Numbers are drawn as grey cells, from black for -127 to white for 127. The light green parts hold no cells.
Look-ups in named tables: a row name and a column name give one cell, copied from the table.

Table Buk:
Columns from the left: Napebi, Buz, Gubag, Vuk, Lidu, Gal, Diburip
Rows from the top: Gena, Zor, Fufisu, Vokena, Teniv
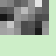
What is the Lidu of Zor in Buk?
17
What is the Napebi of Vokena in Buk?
28
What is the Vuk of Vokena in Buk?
-52
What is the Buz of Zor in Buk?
-37
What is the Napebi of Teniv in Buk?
34
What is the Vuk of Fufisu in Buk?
12
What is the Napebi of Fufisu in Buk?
-106
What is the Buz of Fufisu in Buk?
-75
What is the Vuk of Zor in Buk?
58
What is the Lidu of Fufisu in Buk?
-8
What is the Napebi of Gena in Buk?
9
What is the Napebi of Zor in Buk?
-48
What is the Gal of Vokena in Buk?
-77
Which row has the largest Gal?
Gena

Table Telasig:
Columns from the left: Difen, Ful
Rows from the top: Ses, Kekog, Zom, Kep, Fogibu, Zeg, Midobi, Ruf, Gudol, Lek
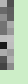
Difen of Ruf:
44
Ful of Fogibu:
24
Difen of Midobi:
-101
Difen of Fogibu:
-13
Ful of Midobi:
62
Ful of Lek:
11
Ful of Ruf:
28
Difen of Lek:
-59
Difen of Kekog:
-22
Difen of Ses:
52
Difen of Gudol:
-43
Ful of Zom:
-31

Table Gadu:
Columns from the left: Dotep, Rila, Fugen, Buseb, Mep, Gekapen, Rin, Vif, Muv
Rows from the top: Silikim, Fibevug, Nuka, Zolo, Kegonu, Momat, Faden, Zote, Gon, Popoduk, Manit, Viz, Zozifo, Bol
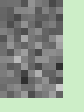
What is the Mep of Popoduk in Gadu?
-26
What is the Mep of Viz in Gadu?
-26
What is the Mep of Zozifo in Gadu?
-16
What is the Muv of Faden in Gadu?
33
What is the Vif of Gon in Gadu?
-5
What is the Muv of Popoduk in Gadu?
-79
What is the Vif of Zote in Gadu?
14
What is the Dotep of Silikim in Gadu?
-17
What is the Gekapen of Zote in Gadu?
-52
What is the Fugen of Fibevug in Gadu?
5
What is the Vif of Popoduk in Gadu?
-7

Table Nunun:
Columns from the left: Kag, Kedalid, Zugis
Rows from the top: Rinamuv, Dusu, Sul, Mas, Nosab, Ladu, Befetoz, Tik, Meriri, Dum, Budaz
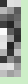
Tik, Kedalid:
-77
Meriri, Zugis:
-26
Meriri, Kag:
-71
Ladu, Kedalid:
28
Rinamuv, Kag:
-76
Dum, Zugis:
28
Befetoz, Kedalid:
-91

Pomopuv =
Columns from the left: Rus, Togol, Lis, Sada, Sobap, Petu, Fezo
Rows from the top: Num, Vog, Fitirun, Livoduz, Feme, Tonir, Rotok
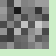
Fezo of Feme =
-55
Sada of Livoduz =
66
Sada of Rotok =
-23
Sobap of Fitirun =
-7
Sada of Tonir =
-18
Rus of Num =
5
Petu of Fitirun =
-19
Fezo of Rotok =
-4

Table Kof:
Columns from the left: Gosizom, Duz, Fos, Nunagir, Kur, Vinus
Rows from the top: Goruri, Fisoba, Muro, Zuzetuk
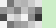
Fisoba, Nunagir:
66
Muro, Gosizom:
-54
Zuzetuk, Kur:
73
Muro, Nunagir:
116
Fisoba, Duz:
39
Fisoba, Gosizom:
18
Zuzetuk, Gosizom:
117
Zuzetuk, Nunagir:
36
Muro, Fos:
74
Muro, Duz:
96
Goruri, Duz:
-9
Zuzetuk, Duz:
-8
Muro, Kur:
12

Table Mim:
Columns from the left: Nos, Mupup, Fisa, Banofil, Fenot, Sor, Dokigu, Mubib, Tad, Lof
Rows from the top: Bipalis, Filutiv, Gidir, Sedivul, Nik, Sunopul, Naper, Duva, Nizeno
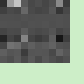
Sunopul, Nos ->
-90
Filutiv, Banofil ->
-24
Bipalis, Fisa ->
68
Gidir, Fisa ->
-49
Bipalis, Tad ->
9
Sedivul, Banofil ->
-49
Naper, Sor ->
-41
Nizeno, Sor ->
-53
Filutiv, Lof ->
-55
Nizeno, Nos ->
-42
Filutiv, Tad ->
-73
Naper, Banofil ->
-43
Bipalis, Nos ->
-79
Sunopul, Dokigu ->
-60
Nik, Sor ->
-54
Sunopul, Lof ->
-65
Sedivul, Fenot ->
-46
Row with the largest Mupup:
Bipalis

